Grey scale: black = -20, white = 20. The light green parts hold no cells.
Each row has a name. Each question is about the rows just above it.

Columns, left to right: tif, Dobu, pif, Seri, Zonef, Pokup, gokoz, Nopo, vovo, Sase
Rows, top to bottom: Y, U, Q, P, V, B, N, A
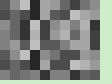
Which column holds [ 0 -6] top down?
tif
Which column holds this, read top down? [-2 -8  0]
Pokup
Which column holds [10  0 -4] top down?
Nopo
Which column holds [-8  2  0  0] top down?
tif

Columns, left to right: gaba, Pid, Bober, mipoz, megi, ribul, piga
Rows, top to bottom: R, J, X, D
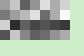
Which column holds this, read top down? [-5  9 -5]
Bober
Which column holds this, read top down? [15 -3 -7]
megi
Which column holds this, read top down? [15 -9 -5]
mipoz
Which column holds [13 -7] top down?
gaba

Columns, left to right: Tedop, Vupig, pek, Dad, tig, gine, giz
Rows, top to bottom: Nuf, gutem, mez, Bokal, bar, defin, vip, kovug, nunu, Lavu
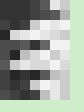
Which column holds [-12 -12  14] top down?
Vupig
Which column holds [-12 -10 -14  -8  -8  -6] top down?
Tedop

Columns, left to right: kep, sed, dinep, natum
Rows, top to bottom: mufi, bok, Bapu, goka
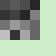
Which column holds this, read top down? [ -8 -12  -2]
kep
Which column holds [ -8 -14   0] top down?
dinep

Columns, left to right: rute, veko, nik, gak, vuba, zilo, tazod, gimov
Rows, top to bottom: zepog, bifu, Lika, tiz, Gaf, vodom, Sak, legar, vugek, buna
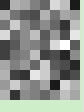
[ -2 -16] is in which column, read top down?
zilo
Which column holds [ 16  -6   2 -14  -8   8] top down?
gimov
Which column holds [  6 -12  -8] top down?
tazod
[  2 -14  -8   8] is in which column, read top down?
gimov
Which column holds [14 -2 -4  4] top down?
zilo

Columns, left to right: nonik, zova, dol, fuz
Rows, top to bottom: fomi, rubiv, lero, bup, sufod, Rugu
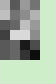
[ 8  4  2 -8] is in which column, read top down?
fuz
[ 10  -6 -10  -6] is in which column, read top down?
nonik
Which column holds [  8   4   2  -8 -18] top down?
fuz

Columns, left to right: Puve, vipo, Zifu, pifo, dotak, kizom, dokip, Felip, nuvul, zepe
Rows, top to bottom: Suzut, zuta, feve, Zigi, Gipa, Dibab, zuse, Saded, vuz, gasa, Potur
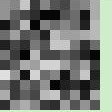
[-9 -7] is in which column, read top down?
dokip
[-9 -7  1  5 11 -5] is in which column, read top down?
dokip
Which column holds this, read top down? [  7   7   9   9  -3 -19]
zepe
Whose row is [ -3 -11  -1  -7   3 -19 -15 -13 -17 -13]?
vuz
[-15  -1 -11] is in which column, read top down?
Puve

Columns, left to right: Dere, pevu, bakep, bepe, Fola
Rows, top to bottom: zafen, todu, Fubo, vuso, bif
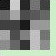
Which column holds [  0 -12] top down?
bakep
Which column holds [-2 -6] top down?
bepe
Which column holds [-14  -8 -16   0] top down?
bakep
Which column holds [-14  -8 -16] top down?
bakep
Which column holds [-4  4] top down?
Fola
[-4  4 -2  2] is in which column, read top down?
Fola

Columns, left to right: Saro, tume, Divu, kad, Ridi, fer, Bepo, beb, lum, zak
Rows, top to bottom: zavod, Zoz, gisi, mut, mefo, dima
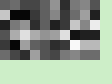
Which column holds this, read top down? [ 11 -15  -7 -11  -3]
Saro
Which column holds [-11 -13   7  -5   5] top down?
kad
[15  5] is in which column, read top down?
Divu
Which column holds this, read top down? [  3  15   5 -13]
Divu
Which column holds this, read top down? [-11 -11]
Bepo

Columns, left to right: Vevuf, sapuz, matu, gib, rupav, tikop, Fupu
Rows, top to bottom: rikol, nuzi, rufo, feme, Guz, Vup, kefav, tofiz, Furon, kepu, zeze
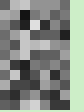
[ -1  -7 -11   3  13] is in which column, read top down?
gib
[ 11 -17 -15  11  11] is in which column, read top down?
matu
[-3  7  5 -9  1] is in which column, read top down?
rupav
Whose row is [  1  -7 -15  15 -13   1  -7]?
rufo
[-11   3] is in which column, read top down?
gib
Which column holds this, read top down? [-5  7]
Vevuf

